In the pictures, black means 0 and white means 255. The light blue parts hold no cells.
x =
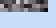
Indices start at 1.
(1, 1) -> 66
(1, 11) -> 30
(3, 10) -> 109
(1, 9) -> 104
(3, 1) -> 151
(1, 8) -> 118
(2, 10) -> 150
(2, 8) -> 40
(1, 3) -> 100
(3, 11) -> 59
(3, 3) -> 94

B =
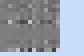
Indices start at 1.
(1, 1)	129
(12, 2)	126
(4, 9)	136
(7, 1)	125
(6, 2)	108
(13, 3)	159
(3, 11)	115
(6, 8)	196
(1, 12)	147
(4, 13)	129
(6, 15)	165
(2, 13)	108
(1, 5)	115
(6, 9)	115
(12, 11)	120
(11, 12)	154
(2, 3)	151
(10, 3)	126
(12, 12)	128
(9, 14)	124
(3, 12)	157
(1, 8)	115
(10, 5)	127
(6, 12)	109
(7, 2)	127
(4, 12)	129
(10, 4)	126
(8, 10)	124
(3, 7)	118
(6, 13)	86
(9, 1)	124
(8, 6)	124
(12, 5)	133
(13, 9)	199
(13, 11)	83
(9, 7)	122
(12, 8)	116
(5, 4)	131

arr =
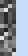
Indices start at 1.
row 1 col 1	119
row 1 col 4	79
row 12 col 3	107
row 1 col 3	52
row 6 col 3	86
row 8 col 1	69
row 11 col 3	125
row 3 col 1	161
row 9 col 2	207
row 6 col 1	90
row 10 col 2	107
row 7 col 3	65
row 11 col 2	154
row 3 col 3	71
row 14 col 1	66
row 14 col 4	220
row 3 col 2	227

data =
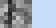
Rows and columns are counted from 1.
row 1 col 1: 126
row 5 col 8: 101
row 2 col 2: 178
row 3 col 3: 51
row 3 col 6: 104
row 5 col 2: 142
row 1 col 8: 98
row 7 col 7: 131
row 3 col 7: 121
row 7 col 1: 183
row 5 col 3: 53
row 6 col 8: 114
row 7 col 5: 159
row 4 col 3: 34
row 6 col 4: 180
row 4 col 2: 93
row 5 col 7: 112
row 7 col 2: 129

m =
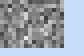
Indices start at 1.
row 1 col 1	139
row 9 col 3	141
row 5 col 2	118
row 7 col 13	171
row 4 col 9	130
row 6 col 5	152
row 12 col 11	82
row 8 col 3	179
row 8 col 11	201
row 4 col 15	135
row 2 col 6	98
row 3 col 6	131
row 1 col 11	85
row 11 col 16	120
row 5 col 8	117
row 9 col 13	138
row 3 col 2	124
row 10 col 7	235
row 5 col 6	143
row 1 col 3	166
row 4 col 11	89
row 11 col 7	112
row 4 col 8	125
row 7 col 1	129
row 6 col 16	158
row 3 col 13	114
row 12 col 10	116
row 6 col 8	79
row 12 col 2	89
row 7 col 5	135
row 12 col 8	111
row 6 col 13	197
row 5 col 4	151
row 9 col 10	136
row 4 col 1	153
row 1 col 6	183

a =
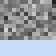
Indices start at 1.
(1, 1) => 115
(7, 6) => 120
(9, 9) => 172
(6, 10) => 98
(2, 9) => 207
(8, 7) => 108
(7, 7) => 157
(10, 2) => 157
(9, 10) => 178
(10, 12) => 168
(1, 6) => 105
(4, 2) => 145
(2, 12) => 145
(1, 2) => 168
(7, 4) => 164
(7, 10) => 90
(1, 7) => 105
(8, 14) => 127
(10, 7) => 182
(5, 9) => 105
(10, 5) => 110
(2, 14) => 76
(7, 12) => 151
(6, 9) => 143
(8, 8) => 112
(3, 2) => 136
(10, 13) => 159
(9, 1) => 142
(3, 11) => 124
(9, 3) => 164
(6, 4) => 147
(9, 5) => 156
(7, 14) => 113
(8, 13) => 104

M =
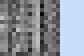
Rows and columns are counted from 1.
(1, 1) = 88
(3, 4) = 96
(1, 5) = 96
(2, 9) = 128
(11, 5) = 113
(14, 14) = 101
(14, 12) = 141
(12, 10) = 184
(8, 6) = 153
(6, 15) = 89
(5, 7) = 132
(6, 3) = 95
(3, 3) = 85
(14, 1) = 78
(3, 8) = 128
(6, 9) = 163
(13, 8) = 35
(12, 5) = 177
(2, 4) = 134
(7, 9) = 135
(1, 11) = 73
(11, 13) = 119
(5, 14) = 96
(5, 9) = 150
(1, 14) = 78
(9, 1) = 127
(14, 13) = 97
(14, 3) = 90
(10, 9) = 165
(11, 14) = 107
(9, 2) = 133
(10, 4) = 120
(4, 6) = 132
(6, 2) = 117
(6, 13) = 113

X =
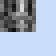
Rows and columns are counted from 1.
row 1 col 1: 109
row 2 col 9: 130
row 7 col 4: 80
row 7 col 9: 142
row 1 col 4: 57
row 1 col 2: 42
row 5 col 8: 120
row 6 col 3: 69
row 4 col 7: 147
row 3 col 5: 117
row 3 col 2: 61
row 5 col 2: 88
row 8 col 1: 128
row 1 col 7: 107
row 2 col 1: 133
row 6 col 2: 62
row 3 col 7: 86
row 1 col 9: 104
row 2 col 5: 118
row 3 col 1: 122
